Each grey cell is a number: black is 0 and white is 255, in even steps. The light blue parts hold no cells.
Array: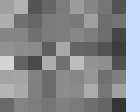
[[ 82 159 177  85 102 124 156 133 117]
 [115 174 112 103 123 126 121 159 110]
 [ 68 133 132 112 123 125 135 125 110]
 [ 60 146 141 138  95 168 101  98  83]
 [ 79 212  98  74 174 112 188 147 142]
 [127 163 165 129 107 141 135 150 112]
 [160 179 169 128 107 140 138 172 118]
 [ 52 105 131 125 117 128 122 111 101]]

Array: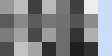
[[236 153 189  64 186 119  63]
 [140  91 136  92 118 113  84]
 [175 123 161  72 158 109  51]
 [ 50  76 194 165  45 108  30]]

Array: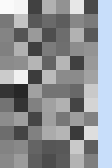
[[ 73 250 245  65 177 146 231]
 [122 120 195  88 106  93 135]
 [ 88 132  84 154  78 109 178]
 [147 128 177  63 124 111 141]
 [153 139 142 181 100 182  64]
 [162 203 241  60 187 139 139]
 [201  52  39 161 116 116 104]
 [212 115  52 129 161 177  68]
 [129 141 159  69 159 119 158]
 [222 109  68 129 171 181  58]
 [ 94 131 137 100  86  88 201]
 [126 137 156  94  76  91 179]]

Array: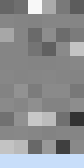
[[ 92 102 111 248 170 121]
 [133 134 132 131 134 134]
 [123 167 133 106 141 108]
 [196 133 133 116  96 138]
 [135 133 133 132 132 133]
 [132 135 133 134 135 133]
 [120 131 146 124 138 138]
 [141 138 134 143 131 131]
 [ 50 113 145 200 188 112]
 [133 135 136 134 131 133]
 [137 195 185 104 152  63]]

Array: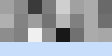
[[105 161 138  58 125 207 161 171]
 [111 176 131 157 115 183 128 171]
 [167 141 129 240 146  24 113 171]]

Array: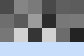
[[ 92  74 133 122  73  95]
 [121 110  90 156  43 120]
 [ 35 119 210  53 209 108]]

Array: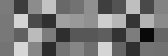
[[131 123  60 140 195 104 114 143  62  83 191  73]
 [139 120 212  74  48 160 153 145 206 183  52 179]
 [102 120  96 187 124  46  87  87  94  51 125   9]
 [113 116 214 134  44 115 134 111 212 100  47 115]]
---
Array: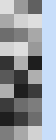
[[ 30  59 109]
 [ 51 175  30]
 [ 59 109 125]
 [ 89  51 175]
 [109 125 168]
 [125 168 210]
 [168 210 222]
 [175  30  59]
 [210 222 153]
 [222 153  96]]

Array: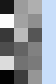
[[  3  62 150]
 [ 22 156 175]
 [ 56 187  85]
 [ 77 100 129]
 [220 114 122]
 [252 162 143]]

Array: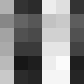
[[135 100  87 194 201  93]
 [163  81  74 209 209  81]
 [170  58  58 229 229  66]
 [178  51  43 237 223  51]
 [186  23  30 237 251  30]
 [201  43  37 245 245  37]]

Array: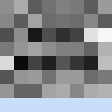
[[ 79 142  24  79  47  66 225 246]
 [ 85 149 155 114 155 155 108 121]
 [121 149 163 142 128 128 100 178]
 [135  92 163 108 114 108 135  92]
 [142 171  92 114 128 121  92 155]
 [149 100 100 163 171 135 171 178]
 [217  10  66  32  85  53  32 190]]

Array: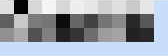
[[ 95 201 123 117  12 103  67 117 137  40  88]
 [144 171  81 129  34  52 110 157 164  34  40]
 [223   4 215 245 215 238 230 209 223 201 230]]

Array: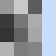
[[ 51  99 166]
 [ 58 119 172]
 [152 201  92]
 [180 126 132]]

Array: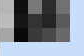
[[166   9  58  74 105]
 [182  15 120  44 113]
 [188  22  51  37  89]]
